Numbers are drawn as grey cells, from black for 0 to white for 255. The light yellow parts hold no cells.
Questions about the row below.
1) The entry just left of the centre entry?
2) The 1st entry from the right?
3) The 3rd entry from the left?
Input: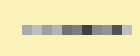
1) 114
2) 191
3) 159

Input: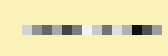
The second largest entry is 222
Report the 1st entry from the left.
211
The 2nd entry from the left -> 146
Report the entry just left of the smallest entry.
177

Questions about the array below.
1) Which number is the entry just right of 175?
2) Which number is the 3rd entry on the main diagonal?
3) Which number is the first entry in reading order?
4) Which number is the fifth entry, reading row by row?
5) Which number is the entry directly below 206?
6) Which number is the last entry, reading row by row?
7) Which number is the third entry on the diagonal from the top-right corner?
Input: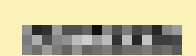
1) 80
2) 156
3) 145
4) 80
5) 100
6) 90
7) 100

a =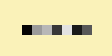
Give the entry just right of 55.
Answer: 226
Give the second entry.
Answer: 154
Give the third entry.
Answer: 183

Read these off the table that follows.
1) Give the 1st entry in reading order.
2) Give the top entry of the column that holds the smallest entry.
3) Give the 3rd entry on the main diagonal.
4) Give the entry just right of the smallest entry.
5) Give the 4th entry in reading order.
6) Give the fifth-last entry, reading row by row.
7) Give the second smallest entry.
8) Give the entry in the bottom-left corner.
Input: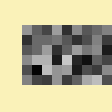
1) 148
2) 97
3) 157
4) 189
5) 157
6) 60
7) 16
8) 129

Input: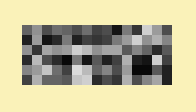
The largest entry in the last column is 133
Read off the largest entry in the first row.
207
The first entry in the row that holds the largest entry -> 133
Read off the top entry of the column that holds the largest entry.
77
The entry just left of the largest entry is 65
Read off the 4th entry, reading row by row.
110
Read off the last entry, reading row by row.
32
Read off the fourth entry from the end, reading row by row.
77
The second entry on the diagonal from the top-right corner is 176
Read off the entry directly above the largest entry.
122
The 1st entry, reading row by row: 100
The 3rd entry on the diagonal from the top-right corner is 100
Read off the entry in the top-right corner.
77
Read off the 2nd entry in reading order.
145
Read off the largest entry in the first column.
145
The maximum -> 219
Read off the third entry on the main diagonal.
165
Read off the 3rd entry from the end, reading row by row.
133
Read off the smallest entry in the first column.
32
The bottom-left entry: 65
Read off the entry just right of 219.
186
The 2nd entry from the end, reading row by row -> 165
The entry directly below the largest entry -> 196

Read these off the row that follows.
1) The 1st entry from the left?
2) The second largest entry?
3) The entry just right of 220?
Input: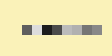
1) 94
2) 187
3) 28

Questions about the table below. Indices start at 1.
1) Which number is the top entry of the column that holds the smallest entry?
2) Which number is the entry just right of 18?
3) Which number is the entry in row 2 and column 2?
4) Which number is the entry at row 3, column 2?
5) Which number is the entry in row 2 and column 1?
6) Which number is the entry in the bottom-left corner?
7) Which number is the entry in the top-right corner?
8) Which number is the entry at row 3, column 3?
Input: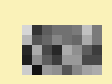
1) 51
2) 153
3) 84
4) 171
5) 182
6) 204
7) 122
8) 72

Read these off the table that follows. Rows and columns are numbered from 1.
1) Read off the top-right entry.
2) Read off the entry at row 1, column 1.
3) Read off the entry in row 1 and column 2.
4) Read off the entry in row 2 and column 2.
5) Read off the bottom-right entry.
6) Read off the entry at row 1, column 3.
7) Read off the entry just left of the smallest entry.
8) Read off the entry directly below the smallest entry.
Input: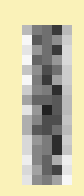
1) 185
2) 185
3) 123
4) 88
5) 247
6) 111
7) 151
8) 77

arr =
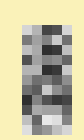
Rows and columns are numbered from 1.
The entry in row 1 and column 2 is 180
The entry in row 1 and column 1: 213
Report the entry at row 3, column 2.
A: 170
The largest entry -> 232
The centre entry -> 121
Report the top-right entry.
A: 213
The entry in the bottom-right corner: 213
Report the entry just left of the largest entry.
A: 101
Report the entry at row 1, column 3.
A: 69
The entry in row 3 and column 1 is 191
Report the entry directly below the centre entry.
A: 201
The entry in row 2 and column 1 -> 121
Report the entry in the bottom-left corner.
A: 222
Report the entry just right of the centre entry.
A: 92
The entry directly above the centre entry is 47

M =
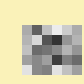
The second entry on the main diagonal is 216
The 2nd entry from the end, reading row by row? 192
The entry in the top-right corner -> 171
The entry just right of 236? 204
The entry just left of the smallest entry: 84
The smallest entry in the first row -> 96
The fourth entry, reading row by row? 236
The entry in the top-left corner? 171
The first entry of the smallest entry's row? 180

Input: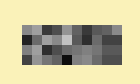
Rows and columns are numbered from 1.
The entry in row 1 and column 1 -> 137
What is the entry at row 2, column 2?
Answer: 107
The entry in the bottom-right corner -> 78
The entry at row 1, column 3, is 57
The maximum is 194
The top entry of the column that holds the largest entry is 148
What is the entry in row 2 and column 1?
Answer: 35
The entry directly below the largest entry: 107
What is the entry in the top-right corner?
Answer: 137
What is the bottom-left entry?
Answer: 66
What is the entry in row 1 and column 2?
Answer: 159

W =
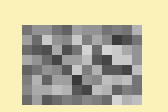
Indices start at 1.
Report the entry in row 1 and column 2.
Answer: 147
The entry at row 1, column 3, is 147
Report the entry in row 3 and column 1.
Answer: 107
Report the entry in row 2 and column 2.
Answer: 107
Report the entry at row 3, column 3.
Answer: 78
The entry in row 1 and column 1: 116
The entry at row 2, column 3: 201
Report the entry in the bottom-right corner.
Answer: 190
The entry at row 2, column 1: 159
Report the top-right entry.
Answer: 178
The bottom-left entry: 107
